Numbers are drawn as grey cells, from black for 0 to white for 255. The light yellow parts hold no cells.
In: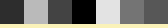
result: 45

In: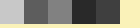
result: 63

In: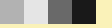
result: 105

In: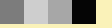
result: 124

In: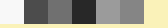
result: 76

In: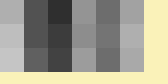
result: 60

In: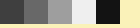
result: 63

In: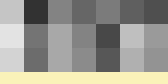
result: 72

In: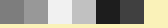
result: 64
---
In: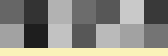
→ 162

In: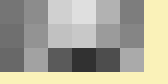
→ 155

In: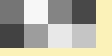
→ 232

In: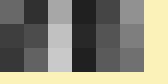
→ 84

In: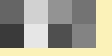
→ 79

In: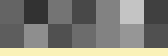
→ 150

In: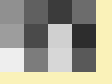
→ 208
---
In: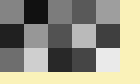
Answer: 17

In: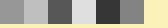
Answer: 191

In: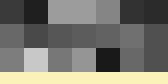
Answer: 31

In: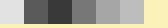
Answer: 90

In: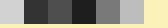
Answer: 51

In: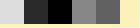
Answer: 42

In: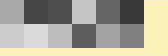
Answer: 70
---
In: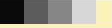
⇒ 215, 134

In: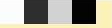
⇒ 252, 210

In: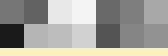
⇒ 244, 232

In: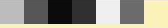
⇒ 239, 188

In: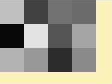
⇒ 227, 192

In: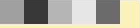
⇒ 230, 181

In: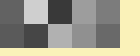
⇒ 207, 177

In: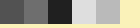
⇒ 222, 186

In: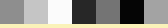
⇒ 251, 197

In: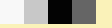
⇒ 248, 200
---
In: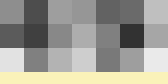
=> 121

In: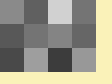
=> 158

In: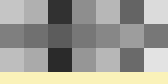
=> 183

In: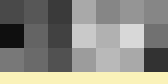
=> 185

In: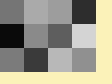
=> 58

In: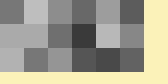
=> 85
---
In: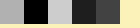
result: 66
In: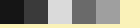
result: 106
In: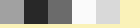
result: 161
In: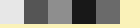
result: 106
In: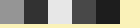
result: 72
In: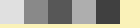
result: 137
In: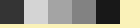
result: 130
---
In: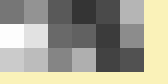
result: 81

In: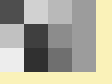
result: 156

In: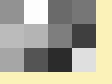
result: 223

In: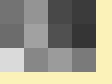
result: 122

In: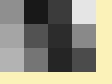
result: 75

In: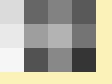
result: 53
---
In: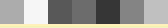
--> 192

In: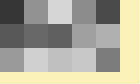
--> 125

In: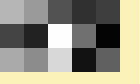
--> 96

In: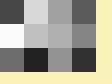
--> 49

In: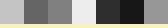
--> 150

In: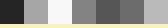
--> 185
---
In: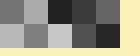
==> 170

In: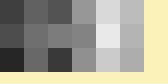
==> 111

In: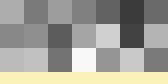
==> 143

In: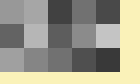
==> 182

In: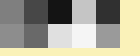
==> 71

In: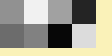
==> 241

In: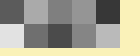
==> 170

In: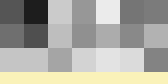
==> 79
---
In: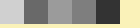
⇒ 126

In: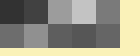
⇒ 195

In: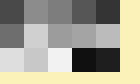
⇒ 86

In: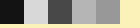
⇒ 181

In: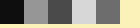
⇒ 215

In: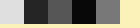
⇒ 8

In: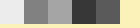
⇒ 55
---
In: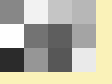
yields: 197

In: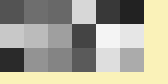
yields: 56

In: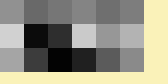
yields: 111

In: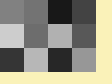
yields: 24

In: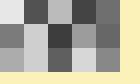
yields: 68

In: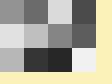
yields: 218

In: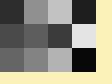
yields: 194

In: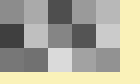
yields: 154
